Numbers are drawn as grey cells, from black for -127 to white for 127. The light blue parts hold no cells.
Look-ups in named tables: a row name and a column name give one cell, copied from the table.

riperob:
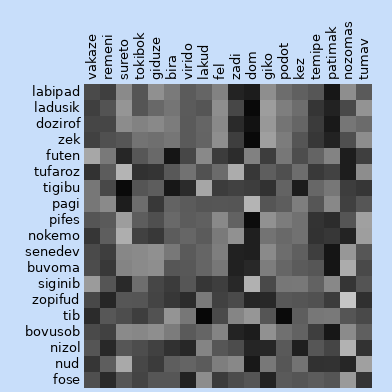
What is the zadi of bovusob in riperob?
-92
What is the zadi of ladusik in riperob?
-56
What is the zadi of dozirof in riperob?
-85
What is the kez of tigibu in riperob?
-99
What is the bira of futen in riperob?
-106
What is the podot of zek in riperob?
-3
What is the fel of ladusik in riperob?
14
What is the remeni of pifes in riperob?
-37
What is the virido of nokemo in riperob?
-25
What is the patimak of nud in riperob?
-77

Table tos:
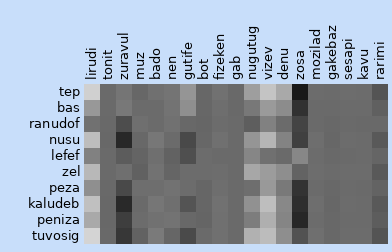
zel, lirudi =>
56
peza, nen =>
-13
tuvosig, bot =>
-21
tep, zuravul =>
-10
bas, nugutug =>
-7
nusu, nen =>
-20
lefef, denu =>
-21
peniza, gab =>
-21
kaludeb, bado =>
-9

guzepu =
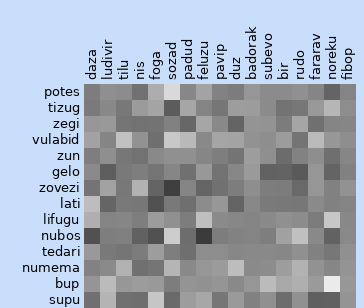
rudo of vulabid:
-11
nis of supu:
-17
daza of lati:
61
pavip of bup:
21
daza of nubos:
-46
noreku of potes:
-27
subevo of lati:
-5
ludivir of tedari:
-6
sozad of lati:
-6
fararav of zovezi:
22
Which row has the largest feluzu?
lifugu

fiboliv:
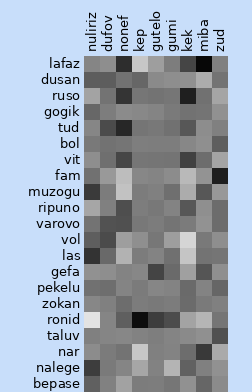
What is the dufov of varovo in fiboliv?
-45
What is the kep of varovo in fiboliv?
-7
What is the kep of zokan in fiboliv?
-3
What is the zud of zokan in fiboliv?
0
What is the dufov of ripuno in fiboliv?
0
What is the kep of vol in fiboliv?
15
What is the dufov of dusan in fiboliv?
-34
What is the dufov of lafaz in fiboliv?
14
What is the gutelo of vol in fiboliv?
-8
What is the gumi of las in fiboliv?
-15
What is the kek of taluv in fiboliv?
10
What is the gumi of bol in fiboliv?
-2
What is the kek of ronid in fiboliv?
35
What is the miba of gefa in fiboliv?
-42
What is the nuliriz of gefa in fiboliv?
17
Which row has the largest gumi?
nalege

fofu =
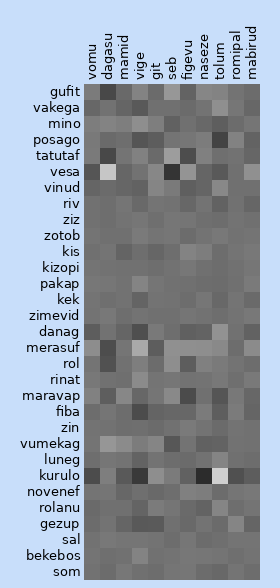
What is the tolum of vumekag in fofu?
-28
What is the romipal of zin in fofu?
-12
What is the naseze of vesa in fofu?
-26
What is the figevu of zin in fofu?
-5
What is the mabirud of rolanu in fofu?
-11
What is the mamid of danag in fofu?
-26
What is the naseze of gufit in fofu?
6
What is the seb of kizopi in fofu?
-13
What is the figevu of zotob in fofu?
-19
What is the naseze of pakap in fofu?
-18
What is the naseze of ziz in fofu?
-16
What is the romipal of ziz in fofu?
-12
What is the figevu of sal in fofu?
-9
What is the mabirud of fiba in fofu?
-26
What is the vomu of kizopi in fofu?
-11

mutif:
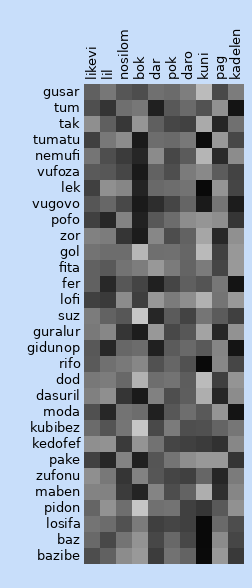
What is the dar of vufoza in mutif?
-29
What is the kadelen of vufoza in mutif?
-60
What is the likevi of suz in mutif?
-3
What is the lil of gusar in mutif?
-8
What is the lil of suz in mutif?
-29
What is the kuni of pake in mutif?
24
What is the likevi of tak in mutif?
15
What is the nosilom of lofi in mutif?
12
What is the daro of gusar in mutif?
-1
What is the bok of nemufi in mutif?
-89
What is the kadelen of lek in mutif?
-58
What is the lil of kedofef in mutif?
18
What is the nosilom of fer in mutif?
-40
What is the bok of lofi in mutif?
-65
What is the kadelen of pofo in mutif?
-74
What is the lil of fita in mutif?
-38

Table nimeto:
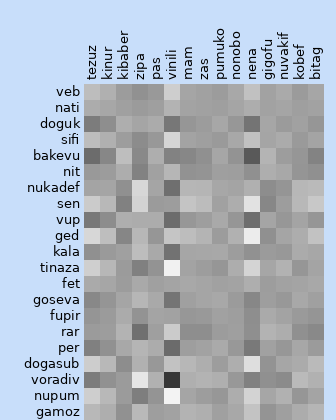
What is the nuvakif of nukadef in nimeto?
21
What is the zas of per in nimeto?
34
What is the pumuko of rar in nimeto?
28
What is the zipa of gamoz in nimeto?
57
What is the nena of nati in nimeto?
45
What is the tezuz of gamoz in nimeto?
56
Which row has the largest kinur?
ged

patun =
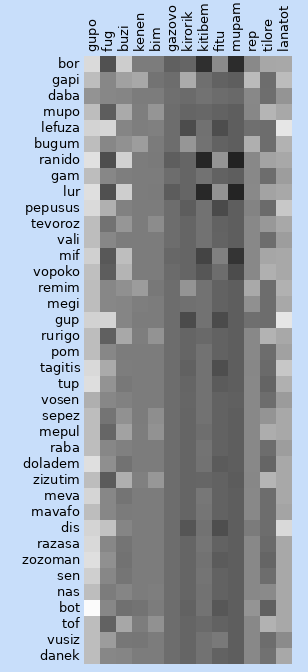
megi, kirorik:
-15
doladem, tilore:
-26
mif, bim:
-3
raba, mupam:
-33
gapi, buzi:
33
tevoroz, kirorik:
-26
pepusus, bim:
-3
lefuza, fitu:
-50
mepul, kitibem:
-17
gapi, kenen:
40
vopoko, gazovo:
-20
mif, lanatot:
40
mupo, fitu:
-29
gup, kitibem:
-13
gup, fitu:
-52

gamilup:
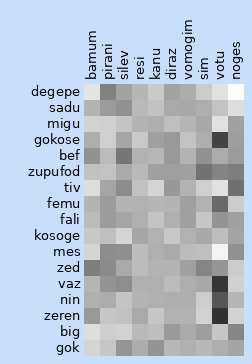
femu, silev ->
51
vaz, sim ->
40
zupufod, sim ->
-13
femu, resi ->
50
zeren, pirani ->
70
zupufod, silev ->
42
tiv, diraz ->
24
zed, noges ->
75
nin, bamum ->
47
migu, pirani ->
79
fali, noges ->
32
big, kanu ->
62
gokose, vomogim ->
67
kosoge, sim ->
40

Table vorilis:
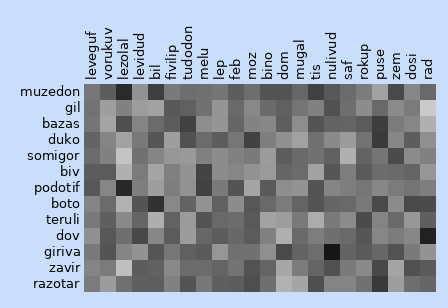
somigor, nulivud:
-31
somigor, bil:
5
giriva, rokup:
-37
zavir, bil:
-30
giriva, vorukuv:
-43
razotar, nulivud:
4
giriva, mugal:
-28
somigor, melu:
0
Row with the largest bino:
teruli

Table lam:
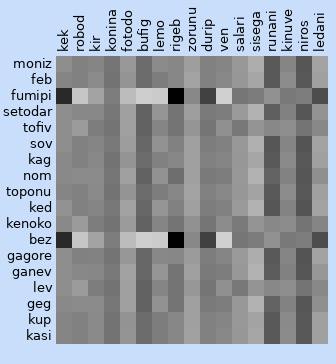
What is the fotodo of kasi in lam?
20
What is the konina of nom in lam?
-9
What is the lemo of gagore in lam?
8
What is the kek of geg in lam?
9
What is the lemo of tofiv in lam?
5
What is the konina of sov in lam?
-6
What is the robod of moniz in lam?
1
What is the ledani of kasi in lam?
31
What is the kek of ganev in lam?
13
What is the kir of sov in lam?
4
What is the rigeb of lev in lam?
-11
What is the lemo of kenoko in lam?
5
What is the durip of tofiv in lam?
-10
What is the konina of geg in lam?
-8
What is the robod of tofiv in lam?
27
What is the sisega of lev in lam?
20
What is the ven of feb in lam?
8
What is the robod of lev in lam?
27

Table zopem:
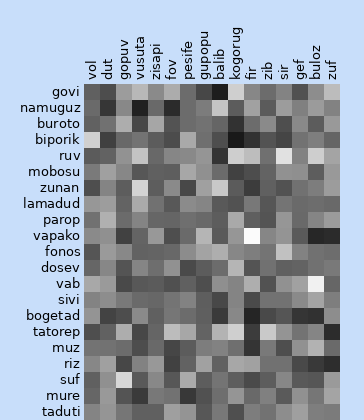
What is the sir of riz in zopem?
-14
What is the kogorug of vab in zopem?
4
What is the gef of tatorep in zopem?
-12
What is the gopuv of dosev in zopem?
-43
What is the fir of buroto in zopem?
-19
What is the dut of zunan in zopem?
4
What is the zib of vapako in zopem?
6
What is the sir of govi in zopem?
3
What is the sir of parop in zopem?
22
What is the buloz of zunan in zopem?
-2
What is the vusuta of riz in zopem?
2
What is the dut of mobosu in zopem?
32
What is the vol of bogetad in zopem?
20
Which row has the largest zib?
tatorep

